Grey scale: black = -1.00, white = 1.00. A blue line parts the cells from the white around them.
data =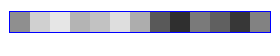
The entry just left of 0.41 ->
0.80
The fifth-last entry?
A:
-0.63
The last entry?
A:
0.02
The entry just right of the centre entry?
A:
-0.30

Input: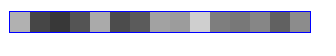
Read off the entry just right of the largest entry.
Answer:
-0.01
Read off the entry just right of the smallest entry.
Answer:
-0.34
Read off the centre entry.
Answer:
0.27

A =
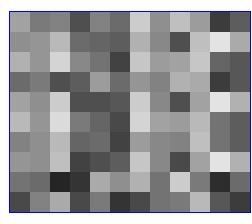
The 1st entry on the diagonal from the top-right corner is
-0.27
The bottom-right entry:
-0.53
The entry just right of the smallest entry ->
-0.59
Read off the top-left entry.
0.27
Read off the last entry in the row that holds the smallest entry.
-0.16
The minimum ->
-0.71
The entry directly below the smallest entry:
0.33
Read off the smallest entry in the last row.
-0.59
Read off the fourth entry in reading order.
-0.38
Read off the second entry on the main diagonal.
0.17
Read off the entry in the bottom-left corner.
-0.43
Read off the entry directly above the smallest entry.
0.50
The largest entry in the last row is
0.45
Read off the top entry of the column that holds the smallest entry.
0.02
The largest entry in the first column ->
0.45
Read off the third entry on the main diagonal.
0.66
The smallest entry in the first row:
-0.53
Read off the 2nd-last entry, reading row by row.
-0.32
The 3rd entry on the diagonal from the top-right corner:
0.55

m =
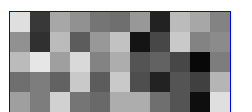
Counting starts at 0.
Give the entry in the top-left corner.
0.75
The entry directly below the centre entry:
0.58
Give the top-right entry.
0.03
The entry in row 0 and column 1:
-0.56
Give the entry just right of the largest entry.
0.25
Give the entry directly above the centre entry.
0.52
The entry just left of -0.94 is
-0.44
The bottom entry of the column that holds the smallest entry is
-0.89
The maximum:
0.80
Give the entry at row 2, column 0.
0.47
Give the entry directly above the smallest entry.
0.03
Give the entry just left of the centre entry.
0.03
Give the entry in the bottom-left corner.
0.25
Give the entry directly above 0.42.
-0.02
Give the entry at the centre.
0.36
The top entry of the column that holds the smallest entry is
0.31

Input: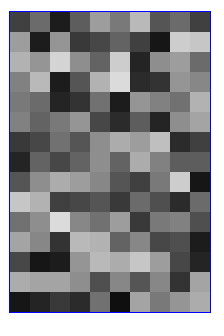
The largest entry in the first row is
0.45
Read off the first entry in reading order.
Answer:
-0.50
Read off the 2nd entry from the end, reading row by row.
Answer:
0.17
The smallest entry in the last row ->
-0.88
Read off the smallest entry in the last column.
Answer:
-0.83
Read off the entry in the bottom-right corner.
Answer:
0.35
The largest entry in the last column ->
0.55
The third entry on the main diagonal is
0.66
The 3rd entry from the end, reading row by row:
-0.05
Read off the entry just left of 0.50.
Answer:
0.23
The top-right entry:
-0.50
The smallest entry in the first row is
-0.78
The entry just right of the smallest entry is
0.29
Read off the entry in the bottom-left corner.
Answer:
-0.83
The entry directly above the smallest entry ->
0.06
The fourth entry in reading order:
-0.27
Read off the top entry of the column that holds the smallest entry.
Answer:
-0.05
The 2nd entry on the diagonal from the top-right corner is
0.61
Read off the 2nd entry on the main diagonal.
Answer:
-0.78
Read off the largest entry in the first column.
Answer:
0.55
